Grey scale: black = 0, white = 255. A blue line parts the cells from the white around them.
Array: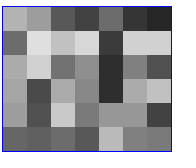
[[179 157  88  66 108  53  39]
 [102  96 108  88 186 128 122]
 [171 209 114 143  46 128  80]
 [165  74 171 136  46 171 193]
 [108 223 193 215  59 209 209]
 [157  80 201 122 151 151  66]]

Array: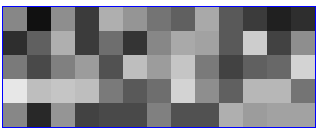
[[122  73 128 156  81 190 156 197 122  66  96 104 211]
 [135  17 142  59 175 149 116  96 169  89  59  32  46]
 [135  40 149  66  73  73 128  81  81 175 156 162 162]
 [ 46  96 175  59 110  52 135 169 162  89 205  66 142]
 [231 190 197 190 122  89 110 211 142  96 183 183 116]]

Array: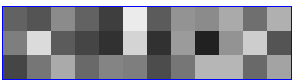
[[126 219  91  69  49 212  49 155  33 147 205  84]
 [ 98  84 139  98  62 235  91 147 139 170 111 176]
 [ 69 118 170 105 132 126  76 118 182 182 105 163]]

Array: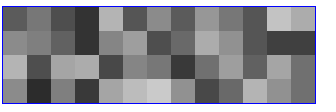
[[ 91 119  78  51 180  85 139  91 151 119  85 195 172]
 [139 127  97  51 133 158  78 105 172 145  85  64  64]
 [139  44 127  57 165 188 202 145  72 105 180 145 112]
 [180  78 165 172  72 133 119  57 112 158  97 165 112]]

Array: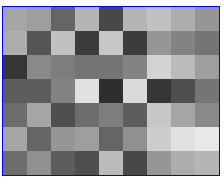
[[109 165  79 109 125  93 199 165 137]
 [109 144  93  79 187  72 150 173 181]
 [165 158 101 181  72 181 193 173 150]
 [ 54 137 125 117 117 131 211 187 158]
 [ 93  93 131 224  46 218  54  79 117]
 [165 101 150 158 101 144 205 224 232]
 [173  85 193  60 199  60 150 131 117]]

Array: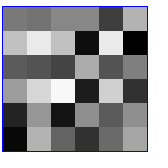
[[ 35 150  20 143  91 143]
 [ 91  83  68 172  83 127]
 [  8 179  99  49 106 165]
 [121 114 135 135  62 179]
 [193 234 193  14 234   0]
 [157 215 248  28 208  49]]

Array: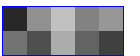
[[115  79 172  99  64]
 [ 40 144 193 130 151]]

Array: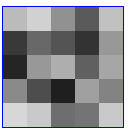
[[138  77  31 160 131]
 [ 57 104  84  51 152]
 [215 201 110 116 201]
 [187 209 145  90 193]
 [ 37 152 174  96 166]]

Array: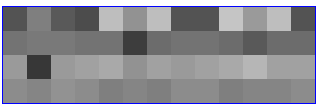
[[ 83 127  89  76 190 146 190  83  83 197 154 190  83]
 [115 121 121 115 115  61 108 115 115 108  89 108 108]
 [140 133 146 140 127 133 127 140 140 127 133 133 140]
 [154  55 154 161 169 146 161 154 161 169 182 161 161]]
